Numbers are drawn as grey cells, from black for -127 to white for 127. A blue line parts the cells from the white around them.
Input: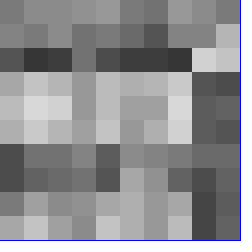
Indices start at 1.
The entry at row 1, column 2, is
11
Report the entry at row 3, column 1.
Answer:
-43
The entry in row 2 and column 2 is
-5
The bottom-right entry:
-29
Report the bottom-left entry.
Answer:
39
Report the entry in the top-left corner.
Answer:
-5
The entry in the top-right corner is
-5
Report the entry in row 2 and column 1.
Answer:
3
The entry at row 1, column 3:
11

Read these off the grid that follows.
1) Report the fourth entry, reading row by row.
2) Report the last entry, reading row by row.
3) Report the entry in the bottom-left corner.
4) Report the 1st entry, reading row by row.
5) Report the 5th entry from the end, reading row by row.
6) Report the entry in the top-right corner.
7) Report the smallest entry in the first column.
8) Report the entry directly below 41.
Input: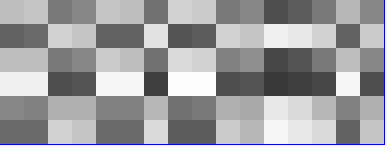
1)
7
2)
69
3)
-21
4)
62
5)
118
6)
7
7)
-29
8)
55

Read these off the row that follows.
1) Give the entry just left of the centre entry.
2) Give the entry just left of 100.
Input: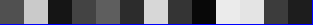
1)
-83
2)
107

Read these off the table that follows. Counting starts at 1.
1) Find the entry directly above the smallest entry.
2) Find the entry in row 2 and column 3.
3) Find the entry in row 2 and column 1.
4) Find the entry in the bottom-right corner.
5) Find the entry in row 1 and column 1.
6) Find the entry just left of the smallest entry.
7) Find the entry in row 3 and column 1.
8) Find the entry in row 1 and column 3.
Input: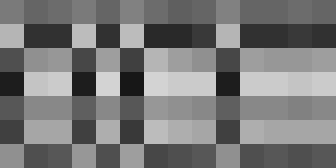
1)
-63
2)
-78
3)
53
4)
-40
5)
-5
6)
83
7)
-48
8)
-19

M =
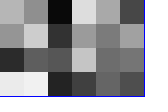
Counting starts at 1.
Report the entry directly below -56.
33
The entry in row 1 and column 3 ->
-118
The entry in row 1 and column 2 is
15
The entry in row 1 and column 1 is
54
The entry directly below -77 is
-41
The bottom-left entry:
107
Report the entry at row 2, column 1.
21

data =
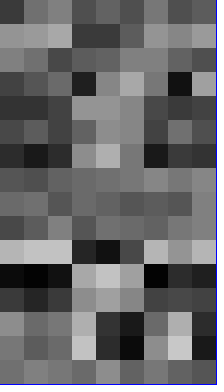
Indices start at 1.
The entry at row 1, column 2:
-15
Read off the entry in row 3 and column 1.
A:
0
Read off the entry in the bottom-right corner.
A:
-42
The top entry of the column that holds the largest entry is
-48
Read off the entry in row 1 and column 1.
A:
-69
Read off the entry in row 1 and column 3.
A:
0
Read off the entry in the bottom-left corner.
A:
-15
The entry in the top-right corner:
-35
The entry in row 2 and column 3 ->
40
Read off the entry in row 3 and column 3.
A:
-55
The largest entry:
72
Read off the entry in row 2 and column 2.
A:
26
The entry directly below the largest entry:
-29
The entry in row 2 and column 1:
20

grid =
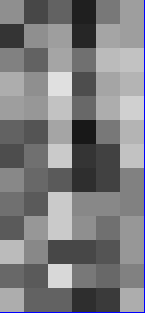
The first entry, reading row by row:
15
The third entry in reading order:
-29
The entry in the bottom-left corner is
45
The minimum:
-103
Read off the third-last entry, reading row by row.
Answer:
-81
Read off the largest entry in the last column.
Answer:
80
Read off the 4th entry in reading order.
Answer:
-96
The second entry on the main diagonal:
15
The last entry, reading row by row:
45
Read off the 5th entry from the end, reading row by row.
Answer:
-29
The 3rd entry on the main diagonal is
37
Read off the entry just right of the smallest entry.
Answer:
-7
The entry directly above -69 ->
-23
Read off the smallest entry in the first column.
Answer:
-75
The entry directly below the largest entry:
66
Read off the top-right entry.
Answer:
30
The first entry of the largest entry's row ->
45
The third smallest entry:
-89
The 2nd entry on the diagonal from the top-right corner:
37
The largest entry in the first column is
59

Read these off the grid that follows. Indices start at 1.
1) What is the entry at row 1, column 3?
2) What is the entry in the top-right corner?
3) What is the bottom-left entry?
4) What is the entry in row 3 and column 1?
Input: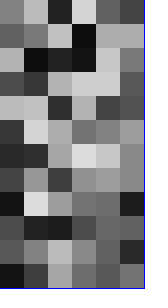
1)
-93
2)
-59
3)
-108
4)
51

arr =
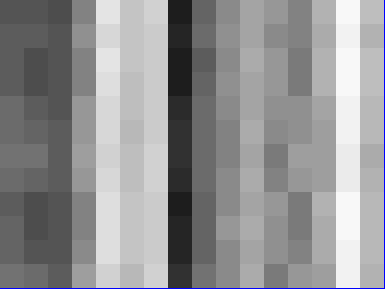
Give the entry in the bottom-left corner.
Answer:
-13
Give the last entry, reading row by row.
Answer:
50
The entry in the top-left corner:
-43
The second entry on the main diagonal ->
-35
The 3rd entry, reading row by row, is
-50
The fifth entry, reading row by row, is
100
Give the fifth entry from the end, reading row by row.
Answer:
-5
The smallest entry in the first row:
-98
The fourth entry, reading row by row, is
2
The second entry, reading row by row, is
-43
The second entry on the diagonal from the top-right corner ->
114
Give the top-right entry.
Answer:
62
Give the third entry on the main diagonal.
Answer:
-43
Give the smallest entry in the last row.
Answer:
-78

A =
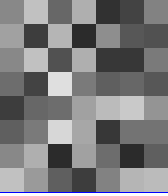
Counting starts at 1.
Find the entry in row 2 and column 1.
33
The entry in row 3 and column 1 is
8
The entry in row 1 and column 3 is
-24
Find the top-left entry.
8
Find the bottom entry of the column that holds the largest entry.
-32
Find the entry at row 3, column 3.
-46
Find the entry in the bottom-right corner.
59
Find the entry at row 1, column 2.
65
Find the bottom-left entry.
65
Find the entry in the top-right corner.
2

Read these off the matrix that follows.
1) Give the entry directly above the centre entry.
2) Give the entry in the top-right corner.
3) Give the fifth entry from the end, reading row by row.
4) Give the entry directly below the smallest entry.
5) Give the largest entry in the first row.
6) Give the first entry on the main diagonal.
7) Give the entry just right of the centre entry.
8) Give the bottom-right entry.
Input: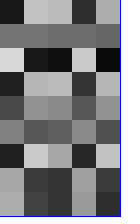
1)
59
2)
45
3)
45
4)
53
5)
66
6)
-104
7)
-40
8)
-82
